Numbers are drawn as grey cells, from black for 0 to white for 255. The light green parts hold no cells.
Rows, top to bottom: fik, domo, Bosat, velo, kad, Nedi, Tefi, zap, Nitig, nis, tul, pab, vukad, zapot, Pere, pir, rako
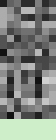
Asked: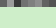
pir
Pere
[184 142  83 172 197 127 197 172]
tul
[142  83 156  58  98  58 156 172]
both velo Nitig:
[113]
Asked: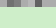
velo
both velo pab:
[172]

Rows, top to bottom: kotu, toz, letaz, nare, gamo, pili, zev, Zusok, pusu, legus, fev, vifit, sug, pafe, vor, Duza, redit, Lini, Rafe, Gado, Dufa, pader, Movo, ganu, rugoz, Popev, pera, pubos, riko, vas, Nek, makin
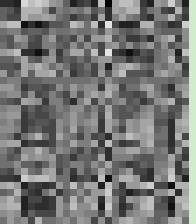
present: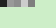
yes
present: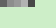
no
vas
[165 178 178  33  58  46  46  58 153 126 190 141 141 178  33 204 112  46
  71 126 178 190  85  85  17 153 190]
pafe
[126 141 141  85 141  71  85 126  98  71 141  85 141 165 141 178 126  85
  85  71  85 153 126  98  71  98 165]
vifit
[112 126 126  85  98  98 112 112 112 112 112 112 112 126  98 141 112  98
  98  98 126 112 112 112  98 112 126]
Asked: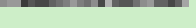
redit
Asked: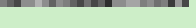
pader

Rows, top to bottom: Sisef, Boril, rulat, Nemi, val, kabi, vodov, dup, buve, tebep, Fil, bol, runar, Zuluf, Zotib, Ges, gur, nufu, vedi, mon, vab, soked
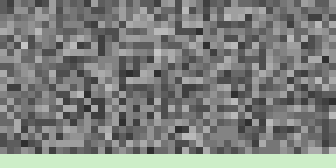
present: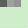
yes
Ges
[171  93 147 118 118 159 171 105  93 171 171  78  47 171  63 159 118 159
 131  63 147 147 105  78 171 105 171  93  78  78 147  78  93  93 147  63
 105  93 105 118 118 147 171 131 159  93  78 131]
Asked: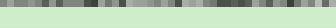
Nemi
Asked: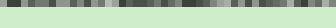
runar
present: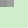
yes
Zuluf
[131 118 118 105 118  93 147 118  78  78 159 185  47 131 118 147  93 159
  93 118 105  78 118  93  78 131  63 105 131 118 147 118 131  47  78  93
 159 118 131 131 159  78 131 105  63  78  93  93]
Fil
[171  93 118 147 159  93 105 171  78  78 131  63 105 159 171 159 118  63
  47  63 171 159  47  93 131 147 118 105  78 118 159 105  63 105 105  78
 131 171 147  93 131 171  78  63 105  93 118 147]

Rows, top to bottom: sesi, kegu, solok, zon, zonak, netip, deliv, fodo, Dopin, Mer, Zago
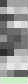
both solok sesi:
[70]
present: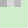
yes
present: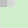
no

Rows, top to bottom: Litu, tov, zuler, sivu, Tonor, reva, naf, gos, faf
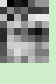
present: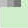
yes
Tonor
[ 41 149  70 106  41  15  70]
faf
[106 136 174 122 190 149 161]
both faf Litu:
[149]
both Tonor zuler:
[70]

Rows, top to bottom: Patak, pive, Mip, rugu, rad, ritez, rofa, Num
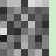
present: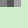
no
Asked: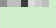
Patak
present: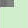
no
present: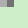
yes

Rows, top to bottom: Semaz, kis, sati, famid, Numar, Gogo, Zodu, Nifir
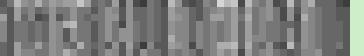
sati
[158  89 158 103 134  75  89 146  89 118 146 118 103 118 118 146 146  89
 146 103 103 118 103  89 158 146 134 103  89 118 158 158 134 158 118 173
 118 134 146 118  75 146  75 173 134 118 103 103  89  89]
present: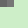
yes
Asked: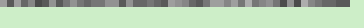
sati
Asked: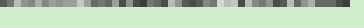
Semaz
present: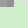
yes

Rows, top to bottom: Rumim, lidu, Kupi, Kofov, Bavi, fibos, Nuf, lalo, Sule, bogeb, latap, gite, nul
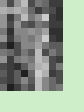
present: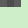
no
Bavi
[120  48 135 135 148 135 162  48  48]
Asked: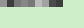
Sule
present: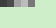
no
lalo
[120 105  76 120  92 188  76 120  92]
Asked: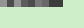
Kofov

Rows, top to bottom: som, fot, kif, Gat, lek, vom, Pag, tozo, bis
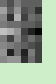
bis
[135 148 148  48 110  64]
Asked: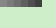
Pag
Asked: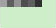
fot
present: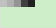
yes
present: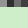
yes
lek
[192 176 148  64  33   5]

